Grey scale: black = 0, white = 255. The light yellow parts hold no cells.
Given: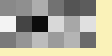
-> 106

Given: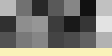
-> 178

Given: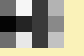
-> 194

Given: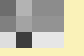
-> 230

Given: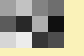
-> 77

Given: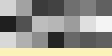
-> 96

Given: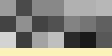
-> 88
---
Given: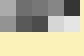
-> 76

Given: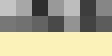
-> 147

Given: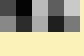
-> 171

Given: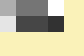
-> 70

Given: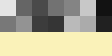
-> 186

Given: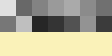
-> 82

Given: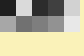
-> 126

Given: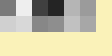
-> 142

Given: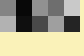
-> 73
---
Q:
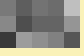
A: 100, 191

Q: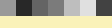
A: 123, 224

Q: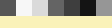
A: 100, 247

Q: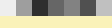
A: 102, 238

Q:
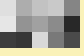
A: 161, 230

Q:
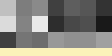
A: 45, 233

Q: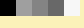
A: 132, 247

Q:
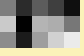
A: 180, 235
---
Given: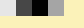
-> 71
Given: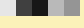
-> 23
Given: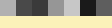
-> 199
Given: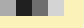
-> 32
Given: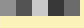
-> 201
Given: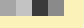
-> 195
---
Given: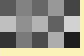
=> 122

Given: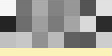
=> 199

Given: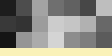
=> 149

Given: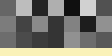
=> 75

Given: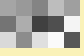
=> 140

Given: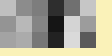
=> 171

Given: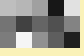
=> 245

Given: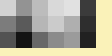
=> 19

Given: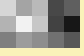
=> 156

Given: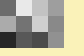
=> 88
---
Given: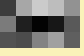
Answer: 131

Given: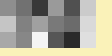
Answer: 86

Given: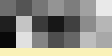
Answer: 103

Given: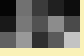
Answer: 47

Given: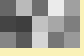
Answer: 213

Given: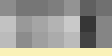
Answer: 187

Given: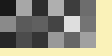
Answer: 153
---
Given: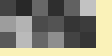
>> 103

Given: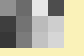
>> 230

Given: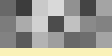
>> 201

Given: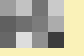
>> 117

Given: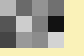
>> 147

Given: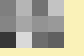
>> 115
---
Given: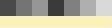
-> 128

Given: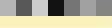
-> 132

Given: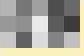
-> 144

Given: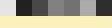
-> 114

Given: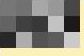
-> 99

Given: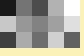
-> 151

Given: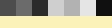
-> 107

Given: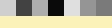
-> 149

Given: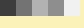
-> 142
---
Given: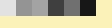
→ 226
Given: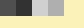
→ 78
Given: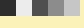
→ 45
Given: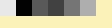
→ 232
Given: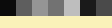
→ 11
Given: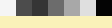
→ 245
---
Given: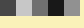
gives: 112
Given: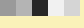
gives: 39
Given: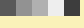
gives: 176
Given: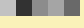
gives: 140
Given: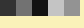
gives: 18
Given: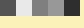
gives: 127
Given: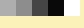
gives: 69
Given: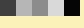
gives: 140
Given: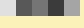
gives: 117
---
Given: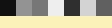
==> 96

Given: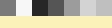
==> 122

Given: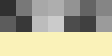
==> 64

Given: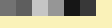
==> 94

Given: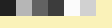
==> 98

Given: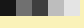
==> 112

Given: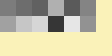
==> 97
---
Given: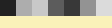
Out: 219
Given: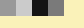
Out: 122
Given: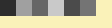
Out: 116
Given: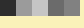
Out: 129
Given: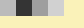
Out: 209
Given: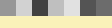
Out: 108
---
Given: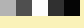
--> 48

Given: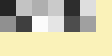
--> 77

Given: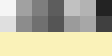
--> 167

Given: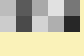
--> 175

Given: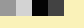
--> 4

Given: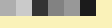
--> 152

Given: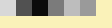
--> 189
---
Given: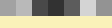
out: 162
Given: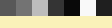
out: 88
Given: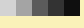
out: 211
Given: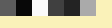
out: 92
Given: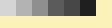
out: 213
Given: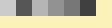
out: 203
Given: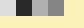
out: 221
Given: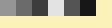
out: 149
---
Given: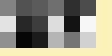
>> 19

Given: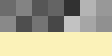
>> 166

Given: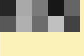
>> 192

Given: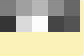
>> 69

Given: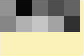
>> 163

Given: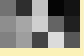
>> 100

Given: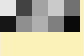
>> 127
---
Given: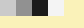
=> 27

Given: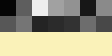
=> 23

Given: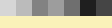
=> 31

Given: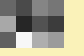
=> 133

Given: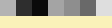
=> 105

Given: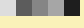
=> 166

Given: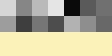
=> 90

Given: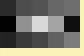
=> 103

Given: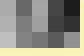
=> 70
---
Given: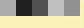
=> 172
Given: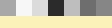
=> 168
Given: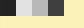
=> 35
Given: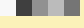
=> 248
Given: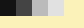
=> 19
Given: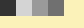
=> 51
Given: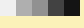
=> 240
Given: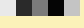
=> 233
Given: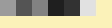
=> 155
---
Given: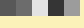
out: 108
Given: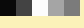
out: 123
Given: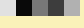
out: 120
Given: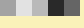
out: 163
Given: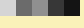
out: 107
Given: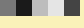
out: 120
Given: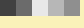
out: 143
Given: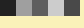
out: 94
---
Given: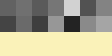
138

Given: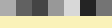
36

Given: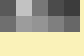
127

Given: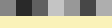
71

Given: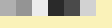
74

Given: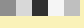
245

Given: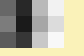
200

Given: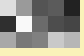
201

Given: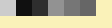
118

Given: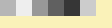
54
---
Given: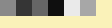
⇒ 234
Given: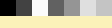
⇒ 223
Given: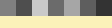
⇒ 94
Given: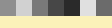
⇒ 224
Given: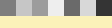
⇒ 216
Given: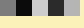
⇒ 43
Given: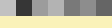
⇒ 141
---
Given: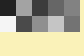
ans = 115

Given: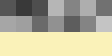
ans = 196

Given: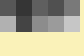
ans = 198

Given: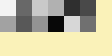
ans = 112

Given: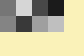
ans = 191

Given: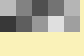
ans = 159
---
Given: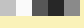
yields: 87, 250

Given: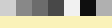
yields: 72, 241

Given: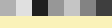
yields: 151, 224

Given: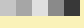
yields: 223, 223

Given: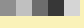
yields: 109, 213

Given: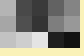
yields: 52, 228

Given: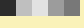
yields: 226, 226

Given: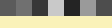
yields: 201, 201

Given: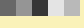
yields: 54, 228

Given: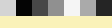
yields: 144, 245
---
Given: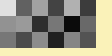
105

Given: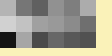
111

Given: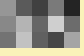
108

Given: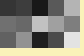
126

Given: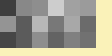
107

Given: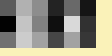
49
